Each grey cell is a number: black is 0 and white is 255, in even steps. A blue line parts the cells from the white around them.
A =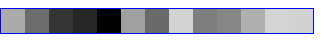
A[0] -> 171
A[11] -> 212
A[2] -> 53
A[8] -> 126

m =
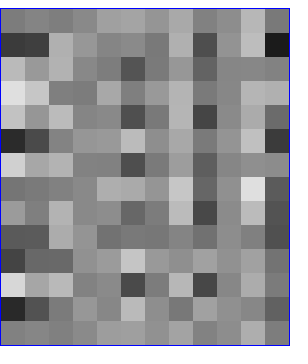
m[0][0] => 124
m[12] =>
[41, 82, 123, 151, 135, 186, 142, 120, 161, 144, 135, 97]
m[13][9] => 141
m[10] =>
[68, 104, 105, 145, 155, 197, 153, 143, 161, 145, 161, 115]
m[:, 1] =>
[132, 63, 153, 198, 150, 74, 167, 122, 127, 91, 104, 166, 82, 134]
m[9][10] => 128
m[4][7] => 181
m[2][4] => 125
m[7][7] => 198
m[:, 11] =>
[121, 27, 130, 176, 107, 59, 140, 91, 83, 80, 115, 123, 97, 125]
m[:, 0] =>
[124, 59, 186, 223, 194, 43, 208, 117, 155, 90, 68, 215, 41, 129]
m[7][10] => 223
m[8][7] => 187
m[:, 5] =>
[164, 138, 84, 127, 79, 187, 78, 170, 103, 121, 197, 74, 186, 159]
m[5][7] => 168
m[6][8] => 94
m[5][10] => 192
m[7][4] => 174
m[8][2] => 179
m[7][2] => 129
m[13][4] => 157
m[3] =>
[223, 198, 127, 124, 168, 127, 153, 180, 122, 135, 181, 176]
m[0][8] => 129
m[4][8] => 69
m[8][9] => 139
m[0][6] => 149
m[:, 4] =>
[160, 133, 125, 168, 137, 153, 129, 174, 141, 114, 155, 138, 135, 157]
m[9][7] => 132

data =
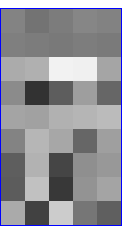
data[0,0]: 131
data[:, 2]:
[124, 121, 242, 93, 177, 167, 69, 56, 204]
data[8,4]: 95
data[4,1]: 161
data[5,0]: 131
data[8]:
[170, 65, 204, 118, 95]
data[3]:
[139, 50, 93, 158, 102]
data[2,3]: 240
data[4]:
[164, 161, 177, 181, 187]
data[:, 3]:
[134, 125, 240, 158, 181, 102, 143, 147, 118]
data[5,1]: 182
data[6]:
[94, 178, 69, 143, 152]

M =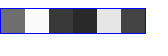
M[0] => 110
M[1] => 251
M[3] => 41

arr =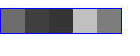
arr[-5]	109
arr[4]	125

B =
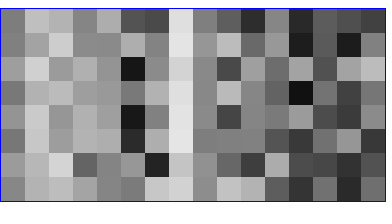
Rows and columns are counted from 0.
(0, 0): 125
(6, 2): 212
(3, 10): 134
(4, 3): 177
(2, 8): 137
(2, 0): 158
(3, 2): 187
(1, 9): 188
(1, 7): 228
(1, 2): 205
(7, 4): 133
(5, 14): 150
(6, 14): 50
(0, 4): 173
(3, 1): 178
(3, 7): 223
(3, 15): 118
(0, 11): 134
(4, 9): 69
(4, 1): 202
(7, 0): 135
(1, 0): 128
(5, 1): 199
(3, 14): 65
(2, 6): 139
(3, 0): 120
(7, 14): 42
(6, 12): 76
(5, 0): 119
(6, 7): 196
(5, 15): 56
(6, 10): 62
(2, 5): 22
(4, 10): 133
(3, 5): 121
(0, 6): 74
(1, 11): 152

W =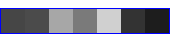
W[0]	70
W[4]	208
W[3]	122
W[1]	75

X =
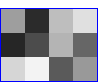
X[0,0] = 158
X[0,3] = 224
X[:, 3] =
[224, 102, 153]
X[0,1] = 43

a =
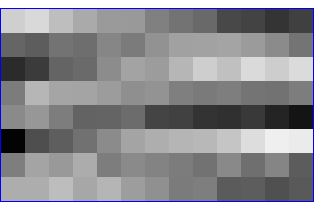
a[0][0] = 207
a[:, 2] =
[190, 115, 100, 165, 125, 94, 153, 189]
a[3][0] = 124
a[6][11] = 133
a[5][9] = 197
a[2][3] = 106
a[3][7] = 127
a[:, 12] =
[64, 116, 219, 125, 20, 235, 92, 89]
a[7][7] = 123
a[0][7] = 115
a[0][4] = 154
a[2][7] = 182
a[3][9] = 126
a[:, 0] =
[207, 101, 43, 124, 138, 3, 126, 173]
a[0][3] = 170
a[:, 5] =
[153, 123, 163, 143, 108, 164, 138, 157]
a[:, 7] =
[115, 161, 182, 127, 65, 181, 124, 123]
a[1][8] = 162
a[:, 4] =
[154, 134, 140, 156, 100, 139, 125, 181]
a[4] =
[138, 151, 125, 99, 100, 108, 68, 65, 51, 48, 57, 36, 20]
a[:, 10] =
[67, 155, 218, 116, 57, 221, 111, 93]
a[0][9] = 72
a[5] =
[3, 78, 94, 113, 139, 164, 174, 181, 184, 197, 221, 239, 235]
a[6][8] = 114
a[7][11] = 80
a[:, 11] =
[52, 139, 205, 114, 36, 239, 133, 80]
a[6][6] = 131
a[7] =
[173, 173, 189, 167, 181, 157, 144, 123, 126, 91, 93, 80, 89]

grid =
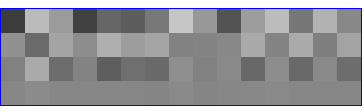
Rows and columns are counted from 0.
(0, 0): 61
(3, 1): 139
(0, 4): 102
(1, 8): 132
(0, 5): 93
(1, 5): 157
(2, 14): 109
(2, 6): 106
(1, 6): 165
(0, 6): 120
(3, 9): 135
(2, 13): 137
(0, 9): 83
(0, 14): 136
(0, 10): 157
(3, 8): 133
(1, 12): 171

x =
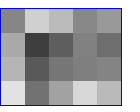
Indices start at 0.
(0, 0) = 134
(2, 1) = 89
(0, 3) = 136
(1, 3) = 129
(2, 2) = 118
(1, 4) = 110
